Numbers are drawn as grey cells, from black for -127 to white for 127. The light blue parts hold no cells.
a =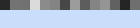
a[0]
-87
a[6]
-56
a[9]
4
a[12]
-90
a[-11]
91

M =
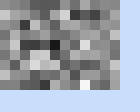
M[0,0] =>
15
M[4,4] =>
-41
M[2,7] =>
40
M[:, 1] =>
[6, 37, 7, 48, 71, 36, -33, 17, 2]
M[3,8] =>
31
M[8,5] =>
46
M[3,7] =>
8
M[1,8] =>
-37
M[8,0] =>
1
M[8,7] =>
-7
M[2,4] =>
6
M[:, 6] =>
[17, 82, 36, -15, 10, -14, -34, 23, 13]
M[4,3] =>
-66
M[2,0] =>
20
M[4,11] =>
-6
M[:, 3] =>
[-35, -3, 61, 9, -66, 70, 90, -35, -37]
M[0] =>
[15, 6, -4, -35, -39, -38, 17, -15, 39, -1, 10, 7]
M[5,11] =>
-12
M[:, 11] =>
[7, 38, 18, 64, -6, -12, 69, 36, 33]
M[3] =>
[-11, 48, -1, 9, 30, -12, -15, 8, 31, 37, 3, 64]
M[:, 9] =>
[-1, -60, -4, 37, 12, 37, -27, 26, -7]
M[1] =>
[71, 37, 25, -3, -35, 37, 82, -69, -37, -60, -5, 38]
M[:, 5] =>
[-38, 37, -31, -12, -103, -49, 66, -17, 46]
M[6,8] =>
-36

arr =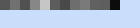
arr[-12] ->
-41
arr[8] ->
-5
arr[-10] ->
-46

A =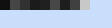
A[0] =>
-112
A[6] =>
-97
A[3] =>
-100
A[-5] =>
-95

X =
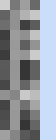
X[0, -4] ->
79
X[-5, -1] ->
60
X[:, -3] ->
[-7, 18, 17, 28, 25, 28, 21, 22, 25, 6, 26, 24, 24, 5]
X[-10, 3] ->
19
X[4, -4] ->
-55
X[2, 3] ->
-35
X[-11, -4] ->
-65
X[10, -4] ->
-59
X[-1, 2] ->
-38
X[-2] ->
[-46, 24, -74, -26]
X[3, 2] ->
16
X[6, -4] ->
-37

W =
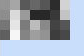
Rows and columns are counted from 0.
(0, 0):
20
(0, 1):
38
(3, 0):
-32
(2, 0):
-9
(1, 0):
13
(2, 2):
-4

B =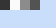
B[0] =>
-75
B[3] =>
-44
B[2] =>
12

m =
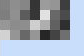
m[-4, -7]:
2
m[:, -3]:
[28, 97, 46, -89]
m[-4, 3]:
-74
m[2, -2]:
-30
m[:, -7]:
[2, -1, 23, 82]
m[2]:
[23, 12, 14, 78, 46, -30, -80]
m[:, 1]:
[14, 16, 12, 21]

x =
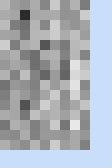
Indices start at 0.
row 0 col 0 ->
56
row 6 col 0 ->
23
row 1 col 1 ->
37
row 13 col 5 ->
25
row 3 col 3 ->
55
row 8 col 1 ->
24
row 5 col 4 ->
44
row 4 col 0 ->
77
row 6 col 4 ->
6
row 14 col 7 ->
41
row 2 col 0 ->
59
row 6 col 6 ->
-20
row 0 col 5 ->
73
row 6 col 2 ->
30
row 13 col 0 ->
15
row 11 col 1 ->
38
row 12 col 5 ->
73
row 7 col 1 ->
3
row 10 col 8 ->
67
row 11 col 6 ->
33
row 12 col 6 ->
-9
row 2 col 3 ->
53
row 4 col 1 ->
-1
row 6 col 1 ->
39
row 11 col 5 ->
51
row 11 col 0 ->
43
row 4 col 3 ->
52
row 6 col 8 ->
62
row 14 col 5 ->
75
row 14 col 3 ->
52
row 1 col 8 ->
76
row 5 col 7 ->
55
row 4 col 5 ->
19
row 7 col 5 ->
27
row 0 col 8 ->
-4
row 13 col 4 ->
25

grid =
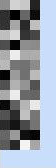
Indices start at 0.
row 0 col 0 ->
14
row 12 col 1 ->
-107
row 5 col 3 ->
45
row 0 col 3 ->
-92
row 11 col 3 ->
-9
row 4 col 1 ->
-123
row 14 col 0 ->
-36
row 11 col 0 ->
-45
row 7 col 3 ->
58
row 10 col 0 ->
-117
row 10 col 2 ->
53
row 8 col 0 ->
-46
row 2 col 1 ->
39
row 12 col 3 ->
-11
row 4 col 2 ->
14
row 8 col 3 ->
-45
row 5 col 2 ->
43
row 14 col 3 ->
38
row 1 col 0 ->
-80

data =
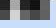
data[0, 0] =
-91
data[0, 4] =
-28
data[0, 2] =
-91
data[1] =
[-54, 82, -27, -56, -30]
